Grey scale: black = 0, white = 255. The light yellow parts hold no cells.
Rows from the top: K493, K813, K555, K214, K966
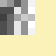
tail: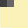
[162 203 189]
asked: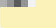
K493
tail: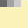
[189]
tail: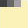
[203 189]
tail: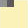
[147 243]
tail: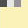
[255]
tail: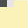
[147 255]

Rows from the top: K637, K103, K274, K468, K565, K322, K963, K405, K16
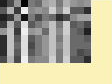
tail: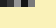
[ 74 122 106  45  74 138 162 162]
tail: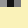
[ 74 122 106  45  74 138 162 162]

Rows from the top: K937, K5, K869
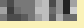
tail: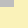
[108 148  36 205]
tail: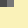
[120 120 174 190  76 148  36 162]
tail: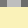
[148  36 205]
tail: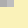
[ 76 148  36 162]
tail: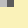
[174 108 108]
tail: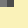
[ 76  92 120 162 190  92 174 108 108]
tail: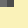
[120 120 120 174 190  76 148  36 162]

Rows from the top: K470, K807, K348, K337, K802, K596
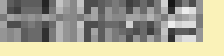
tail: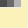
[149 136 196  77  77  93 106 106  93 208  93 106  77 122 180 236 208 221
 221 122]
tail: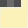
[122 208  22  77 122  77 149]
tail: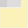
[122]
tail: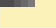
[106  62  77 106  77 122 208  22  77 122  77 149]
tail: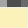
[122 106  77 106 180 149 136 196  77  77  93 106 106  93 208  93 106  77
 122 180 236 208 221 221 122]
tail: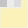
[149]
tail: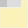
[149]

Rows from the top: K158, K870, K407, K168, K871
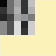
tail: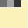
[192]
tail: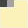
[149 123]
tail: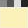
[206]
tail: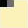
[163  52 192]
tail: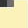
[176  52 176]
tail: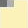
[ 52 176]
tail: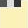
[206]

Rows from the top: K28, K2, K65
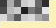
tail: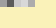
[145]
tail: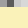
[172 145]

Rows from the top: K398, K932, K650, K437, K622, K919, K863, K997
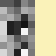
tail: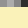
[133]
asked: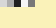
K997

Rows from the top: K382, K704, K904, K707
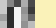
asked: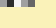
K904
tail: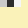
[146  59]
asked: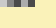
K382
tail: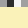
[102]
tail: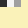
[102]
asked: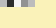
K707

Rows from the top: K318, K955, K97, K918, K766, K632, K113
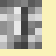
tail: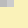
[ 77 204 217]
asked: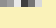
K766

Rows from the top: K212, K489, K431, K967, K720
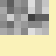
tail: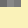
[208 152 208]
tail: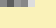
[152 195]
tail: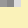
[152 195]

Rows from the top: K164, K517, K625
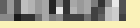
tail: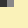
[232  81]
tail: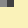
[ 65  65 112  65  97 191 205  65]
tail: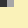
[153 167 124  51 137 232  81]
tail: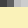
[65]
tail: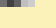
[65]

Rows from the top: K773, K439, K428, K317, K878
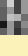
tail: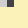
[152]
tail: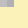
[110]
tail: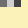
[152]
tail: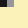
[ 67 138]
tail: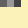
[152]
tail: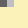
[177 110]
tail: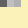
[110]

